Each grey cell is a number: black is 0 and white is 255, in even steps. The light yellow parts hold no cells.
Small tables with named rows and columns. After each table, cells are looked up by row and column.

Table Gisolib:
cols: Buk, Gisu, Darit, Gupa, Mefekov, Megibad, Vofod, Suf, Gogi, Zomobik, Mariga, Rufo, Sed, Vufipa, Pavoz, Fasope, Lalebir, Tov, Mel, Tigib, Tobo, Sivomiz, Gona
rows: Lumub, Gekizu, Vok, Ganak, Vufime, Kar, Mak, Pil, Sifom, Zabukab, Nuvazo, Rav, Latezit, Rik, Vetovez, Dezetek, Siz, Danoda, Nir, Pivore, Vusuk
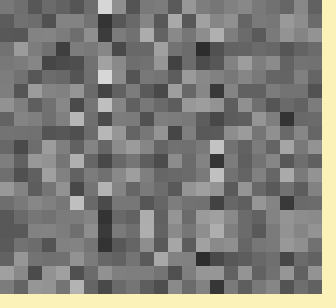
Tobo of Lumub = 102
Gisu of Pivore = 137
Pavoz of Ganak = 45
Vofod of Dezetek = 132
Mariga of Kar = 120
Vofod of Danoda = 117
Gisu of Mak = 85
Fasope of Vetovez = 66
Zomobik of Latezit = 158

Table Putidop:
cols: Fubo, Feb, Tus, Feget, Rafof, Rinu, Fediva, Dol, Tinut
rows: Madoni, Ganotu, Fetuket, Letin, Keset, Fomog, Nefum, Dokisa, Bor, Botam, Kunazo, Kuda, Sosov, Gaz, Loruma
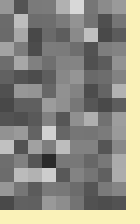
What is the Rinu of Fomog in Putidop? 149
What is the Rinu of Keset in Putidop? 132
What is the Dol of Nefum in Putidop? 100
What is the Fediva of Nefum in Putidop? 76
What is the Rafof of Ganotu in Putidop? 123
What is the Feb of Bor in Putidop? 79
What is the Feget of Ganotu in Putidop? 110
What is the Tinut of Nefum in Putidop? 178
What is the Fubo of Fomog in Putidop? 97
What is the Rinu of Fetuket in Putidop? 138
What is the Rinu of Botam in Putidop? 118
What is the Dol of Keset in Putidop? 92
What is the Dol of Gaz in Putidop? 122
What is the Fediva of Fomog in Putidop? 105
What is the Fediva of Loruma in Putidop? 81
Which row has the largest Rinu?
Madoni

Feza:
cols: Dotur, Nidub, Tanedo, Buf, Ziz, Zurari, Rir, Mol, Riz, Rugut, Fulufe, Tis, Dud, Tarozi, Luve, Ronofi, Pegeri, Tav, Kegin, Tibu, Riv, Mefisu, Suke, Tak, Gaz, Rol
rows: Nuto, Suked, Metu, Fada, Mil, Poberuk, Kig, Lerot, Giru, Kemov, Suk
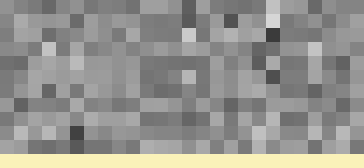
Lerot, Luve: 155
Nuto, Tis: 159
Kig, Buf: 102
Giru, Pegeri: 121
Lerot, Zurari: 169
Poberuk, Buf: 161
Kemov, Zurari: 65
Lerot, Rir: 130
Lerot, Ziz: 124

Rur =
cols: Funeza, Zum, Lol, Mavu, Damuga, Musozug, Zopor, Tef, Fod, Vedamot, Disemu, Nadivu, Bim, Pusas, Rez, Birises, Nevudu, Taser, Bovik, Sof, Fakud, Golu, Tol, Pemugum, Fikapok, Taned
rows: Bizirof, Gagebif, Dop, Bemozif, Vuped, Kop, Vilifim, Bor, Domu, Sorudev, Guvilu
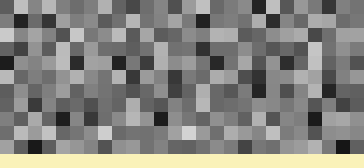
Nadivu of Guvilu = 130
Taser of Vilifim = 123
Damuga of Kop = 147
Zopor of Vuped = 162
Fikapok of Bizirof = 128
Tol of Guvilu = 178
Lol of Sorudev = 155
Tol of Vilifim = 179
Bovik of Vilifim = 36
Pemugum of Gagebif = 166
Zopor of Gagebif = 139
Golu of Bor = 137
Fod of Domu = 138
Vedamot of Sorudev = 115
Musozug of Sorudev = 117
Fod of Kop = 179
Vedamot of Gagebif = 182
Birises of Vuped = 40
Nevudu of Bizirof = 123

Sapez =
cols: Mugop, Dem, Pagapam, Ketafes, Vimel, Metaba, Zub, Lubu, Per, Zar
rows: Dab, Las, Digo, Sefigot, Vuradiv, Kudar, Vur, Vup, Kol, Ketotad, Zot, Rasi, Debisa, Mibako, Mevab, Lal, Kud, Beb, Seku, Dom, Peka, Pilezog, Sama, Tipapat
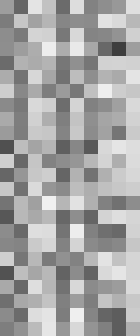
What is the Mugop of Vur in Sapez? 206
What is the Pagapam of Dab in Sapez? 228
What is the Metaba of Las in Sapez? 141
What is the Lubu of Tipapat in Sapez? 128
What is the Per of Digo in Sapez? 147
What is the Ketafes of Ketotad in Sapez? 198
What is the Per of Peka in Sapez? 156
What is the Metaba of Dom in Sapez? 140
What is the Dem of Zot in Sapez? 189
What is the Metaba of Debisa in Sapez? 178
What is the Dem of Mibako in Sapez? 114

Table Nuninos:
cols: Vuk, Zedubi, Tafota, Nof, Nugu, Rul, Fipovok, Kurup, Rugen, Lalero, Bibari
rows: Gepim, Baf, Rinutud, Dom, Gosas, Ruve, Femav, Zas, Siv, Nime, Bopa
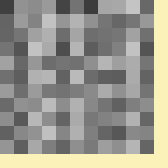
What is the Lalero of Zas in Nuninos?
127
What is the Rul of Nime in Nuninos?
176
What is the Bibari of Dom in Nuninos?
84
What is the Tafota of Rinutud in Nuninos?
161
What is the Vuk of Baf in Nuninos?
100
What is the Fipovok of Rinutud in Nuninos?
110
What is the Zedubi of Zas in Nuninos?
145
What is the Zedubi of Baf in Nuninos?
155
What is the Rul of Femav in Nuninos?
125
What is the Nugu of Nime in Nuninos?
134
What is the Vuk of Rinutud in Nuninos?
101
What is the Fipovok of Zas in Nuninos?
136
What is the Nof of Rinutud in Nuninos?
176
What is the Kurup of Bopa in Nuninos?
158
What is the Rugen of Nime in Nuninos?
87

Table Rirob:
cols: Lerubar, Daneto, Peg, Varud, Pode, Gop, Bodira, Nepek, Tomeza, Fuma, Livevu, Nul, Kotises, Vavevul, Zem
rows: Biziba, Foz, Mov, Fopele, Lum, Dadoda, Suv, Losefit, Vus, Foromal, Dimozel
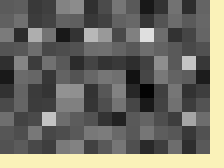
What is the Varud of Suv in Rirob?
52
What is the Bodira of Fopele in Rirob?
110
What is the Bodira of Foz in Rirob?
56
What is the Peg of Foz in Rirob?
60
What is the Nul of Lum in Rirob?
142
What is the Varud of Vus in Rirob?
195
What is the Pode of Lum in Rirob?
89
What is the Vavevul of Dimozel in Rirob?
46
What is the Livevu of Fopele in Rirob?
110
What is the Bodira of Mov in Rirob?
184
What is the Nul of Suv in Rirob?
64
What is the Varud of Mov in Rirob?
115
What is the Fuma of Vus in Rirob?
89
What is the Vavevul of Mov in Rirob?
69
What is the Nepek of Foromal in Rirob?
124
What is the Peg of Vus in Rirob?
74
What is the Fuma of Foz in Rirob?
104
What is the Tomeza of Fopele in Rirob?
100
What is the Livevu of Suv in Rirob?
3

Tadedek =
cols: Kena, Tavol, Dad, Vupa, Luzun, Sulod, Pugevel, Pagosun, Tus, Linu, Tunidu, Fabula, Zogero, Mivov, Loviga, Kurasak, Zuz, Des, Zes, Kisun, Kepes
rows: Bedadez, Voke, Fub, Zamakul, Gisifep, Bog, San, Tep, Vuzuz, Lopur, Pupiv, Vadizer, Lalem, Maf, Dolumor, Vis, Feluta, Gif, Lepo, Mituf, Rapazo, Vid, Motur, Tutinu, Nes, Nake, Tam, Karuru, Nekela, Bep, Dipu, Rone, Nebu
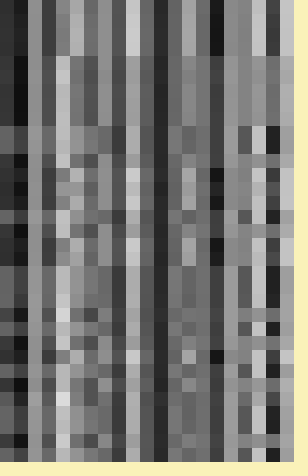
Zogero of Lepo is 98
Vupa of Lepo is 61
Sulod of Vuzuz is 115
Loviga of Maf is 111
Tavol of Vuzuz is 16
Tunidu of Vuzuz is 92
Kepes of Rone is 164
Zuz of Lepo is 137
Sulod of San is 118
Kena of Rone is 59
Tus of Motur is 65
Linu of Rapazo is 172
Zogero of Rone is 105
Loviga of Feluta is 116
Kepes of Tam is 157
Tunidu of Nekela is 80

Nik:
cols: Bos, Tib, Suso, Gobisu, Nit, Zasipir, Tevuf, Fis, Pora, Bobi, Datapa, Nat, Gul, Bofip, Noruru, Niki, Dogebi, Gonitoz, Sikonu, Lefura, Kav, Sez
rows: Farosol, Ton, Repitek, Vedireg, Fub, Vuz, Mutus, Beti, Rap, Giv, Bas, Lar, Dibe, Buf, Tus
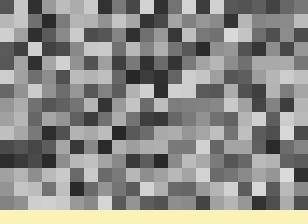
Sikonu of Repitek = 110
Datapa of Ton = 52
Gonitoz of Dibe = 138
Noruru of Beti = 130
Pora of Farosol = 121
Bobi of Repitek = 48
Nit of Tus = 201
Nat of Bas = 175
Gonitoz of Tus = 151
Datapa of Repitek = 112
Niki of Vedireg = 144
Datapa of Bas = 173
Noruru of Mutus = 90
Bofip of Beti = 129
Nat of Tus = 82
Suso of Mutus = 203
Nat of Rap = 56

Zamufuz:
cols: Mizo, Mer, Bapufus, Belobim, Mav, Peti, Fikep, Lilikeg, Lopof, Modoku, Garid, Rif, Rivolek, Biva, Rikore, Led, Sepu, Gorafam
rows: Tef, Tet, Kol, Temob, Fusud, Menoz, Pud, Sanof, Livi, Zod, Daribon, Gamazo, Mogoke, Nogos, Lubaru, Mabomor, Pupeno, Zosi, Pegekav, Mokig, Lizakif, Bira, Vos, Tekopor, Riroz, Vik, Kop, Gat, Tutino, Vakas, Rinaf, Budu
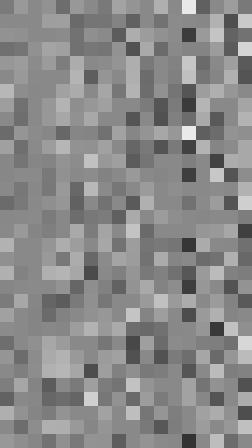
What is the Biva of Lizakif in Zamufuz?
62
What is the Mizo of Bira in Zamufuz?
123
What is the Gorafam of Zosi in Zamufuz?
112
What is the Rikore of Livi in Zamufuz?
170
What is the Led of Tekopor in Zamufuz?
57
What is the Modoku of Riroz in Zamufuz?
72
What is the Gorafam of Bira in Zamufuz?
89
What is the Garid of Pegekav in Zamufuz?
114

